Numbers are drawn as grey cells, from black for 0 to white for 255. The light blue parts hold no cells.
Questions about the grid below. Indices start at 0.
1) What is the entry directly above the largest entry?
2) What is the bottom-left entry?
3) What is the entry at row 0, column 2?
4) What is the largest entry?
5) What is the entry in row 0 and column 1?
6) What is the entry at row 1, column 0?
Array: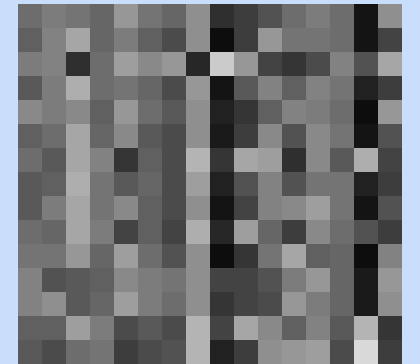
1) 180
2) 89
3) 116
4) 217
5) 124
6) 96

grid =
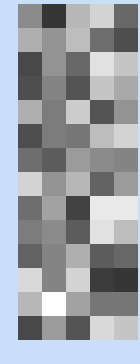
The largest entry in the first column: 217
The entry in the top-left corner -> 139
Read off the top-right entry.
104
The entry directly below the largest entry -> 155
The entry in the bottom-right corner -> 197
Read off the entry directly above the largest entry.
132
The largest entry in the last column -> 233
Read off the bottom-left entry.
72
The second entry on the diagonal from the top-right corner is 110
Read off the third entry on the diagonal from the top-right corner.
104
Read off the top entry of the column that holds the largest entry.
54
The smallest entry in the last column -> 54
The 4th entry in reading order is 211
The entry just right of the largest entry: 162

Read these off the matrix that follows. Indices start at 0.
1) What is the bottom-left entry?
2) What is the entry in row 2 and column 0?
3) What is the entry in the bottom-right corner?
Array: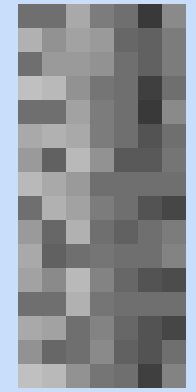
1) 192
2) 111
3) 131

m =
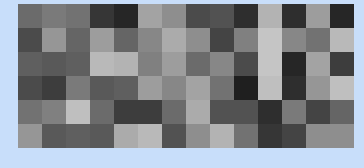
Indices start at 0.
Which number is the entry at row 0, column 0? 107
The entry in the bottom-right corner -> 142
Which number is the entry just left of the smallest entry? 114
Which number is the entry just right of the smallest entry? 191
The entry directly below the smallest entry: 82
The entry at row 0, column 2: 114
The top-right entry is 38
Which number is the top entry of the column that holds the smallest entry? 46
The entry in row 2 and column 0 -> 95
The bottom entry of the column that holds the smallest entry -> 114
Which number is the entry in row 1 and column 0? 75
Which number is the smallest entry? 31
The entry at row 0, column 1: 122

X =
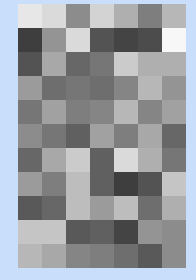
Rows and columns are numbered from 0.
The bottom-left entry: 183
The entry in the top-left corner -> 231
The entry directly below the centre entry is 96
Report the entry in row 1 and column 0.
62
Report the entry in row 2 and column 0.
83
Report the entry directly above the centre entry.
133
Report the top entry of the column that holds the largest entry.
183
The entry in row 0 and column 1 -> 218
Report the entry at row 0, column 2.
140
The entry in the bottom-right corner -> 140
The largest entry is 247

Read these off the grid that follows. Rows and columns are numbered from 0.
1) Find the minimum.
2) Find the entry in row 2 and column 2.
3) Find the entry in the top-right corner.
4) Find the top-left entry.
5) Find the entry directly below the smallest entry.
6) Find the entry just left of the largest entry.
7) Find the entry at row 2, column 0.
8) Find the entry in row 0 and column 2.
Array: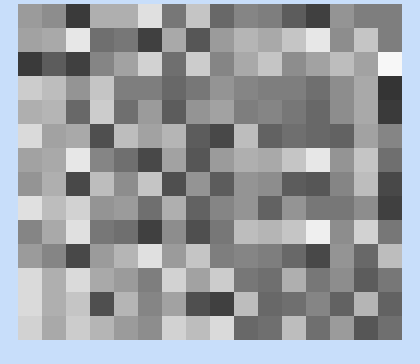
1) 52
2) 64
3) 126
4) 155
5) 58
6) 162
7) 58
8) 58
